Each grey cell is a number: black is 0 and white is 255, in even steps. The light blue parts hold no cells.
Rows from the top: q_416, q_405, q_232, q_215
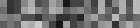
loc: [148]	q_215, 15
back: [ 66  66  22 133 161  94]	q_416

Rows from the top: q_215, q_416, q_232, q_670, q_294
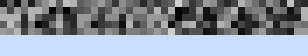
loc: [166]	q_670, 27
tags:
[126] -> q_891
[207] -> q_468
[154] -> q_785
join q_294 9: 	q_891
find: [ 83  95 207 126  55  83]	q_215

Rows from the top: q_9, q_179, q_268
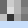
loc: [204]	q_9, 2
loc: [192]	q_268, 1
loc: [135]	q_179, 4

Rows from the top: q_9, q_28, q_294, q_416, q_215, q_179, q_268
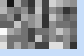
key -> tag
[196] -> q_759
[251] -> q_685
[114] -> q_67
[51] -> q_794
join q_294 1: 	q_67
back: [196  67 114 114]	q_179
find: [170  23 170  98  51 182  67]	q_9
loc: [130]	q_28, 2
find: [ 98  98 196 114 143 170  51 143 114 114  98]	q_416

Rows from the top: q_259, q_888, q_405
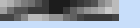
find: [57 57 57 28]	q_888
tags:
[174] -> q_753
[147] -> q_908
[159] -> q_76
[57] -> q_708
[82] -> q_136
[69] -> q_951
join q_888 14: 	q_76
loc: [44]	q_259, 11
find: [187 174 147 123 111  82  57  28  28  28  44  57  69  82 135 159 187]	q_259
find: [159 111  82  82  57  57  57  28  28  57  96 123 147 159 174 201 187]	q_888

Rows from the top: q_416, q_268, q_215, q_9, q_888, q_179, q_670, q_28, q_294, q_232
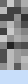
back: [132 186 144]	q_9
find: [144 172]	q_179
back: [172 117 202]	q_416
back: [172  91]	q_232
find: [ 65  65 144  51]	q_215

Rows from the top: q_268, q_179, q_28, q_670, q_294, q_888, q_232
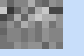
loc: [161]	q_670, 7
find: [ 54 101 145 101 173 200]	q_179
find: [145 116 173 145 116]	q_670

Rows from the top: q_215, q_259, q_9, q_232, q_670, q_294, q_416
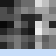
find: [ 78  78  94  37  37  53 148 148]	q_9
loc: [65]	q_670, 2
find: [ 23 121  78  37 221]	q_232
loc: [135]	q_259, 4

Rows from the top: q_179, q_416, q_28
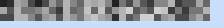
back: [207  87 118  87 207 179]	q_416
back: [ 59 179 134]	q_179
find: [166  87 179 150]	q_28
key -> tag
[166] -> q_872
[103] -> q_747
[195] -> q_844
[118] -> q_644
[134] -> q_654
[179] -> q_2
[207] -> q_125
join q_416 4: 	q_644
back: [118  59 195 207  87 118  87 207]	q_416
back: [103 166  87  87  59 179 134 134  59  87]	q_179
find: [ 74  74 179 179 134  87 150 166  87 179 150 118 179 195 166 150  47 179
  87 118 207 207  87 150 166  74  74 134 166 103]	q_28

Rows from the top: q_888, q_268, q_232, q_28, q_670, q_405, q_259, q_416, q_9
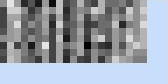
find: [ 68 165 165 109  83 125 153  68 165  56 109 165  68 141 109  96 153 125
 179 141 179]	q_232
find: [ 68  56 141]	q_9
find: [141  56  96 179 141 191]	q_268

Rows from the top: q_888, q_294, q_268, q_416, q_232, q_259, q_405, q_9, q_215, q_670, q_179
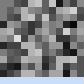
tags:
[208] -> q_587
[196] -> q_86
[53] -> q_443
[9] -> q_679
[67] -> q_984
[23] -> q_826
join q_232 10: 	q_587
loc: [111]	q_888, 10
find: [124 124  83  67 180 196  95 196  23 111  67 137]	q_888
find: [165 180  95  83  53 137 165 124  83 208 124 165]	q_232

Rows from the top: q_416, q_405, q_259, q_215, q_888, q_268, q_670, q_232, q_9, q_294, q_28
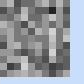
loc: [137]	q_268, 5
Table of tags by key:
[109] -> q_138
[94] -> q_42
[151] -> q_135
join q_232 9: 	q_42
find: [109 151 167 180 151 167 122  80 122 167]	q_28

